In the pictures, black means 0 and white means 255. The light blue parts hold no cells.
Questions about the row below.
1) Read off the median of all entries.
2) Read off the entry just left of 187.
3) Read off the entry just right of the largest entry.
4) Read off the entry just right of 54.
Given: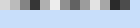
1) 156
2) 215
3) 144
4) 176

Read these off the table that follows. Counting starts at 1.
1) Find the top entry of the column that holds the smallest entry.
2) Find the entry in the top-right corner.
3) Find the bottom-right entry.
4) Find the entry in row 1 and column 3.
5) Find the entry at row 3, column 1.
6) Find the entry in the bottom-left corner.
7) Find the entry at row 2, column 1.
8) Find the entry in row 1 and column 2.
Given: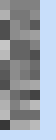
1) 150
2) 129
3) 186
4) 129
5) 79
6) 55
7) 177
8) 129

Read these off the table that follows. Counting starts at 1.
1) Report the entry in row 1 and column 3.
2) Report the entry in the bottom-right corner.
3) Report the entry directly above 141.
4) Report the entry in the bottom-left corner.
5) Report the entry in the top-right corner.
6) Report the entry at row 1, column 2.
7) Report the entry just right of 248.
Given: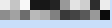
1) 248
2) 11
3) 236
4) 141
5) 236
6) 197
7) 23

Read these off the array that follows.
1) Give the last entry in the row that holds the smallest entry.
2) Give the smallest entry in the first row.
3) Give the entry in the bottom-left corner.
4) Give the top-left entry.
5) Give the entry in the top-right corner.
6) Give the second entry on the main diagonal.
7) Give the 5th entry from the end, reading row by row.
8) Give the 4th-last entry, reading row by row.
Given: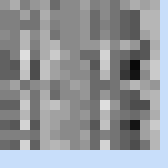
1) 202
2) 107
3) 107
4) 150
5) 173
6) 128
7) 116
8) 97

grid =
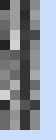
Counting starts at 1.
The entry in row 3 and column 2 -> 157
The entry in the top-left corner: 34
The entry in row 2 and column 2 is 157
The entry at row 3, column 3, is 52
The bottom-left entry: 105
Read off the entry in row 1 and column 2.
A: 157
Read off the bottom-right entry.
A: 137
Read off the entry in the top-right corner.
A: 137
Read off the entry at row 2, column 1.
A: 125

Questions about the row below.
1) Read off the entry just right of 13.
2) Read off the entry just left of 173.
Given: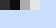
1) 173
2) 13

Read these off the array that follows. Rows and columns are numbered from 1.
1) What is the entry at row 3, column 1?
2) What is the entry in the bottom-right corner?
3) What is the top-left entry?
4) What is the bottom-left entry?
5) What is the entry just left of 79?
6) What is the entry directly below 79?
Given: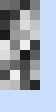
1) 58
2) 38
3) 113
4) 195
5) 238
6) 91
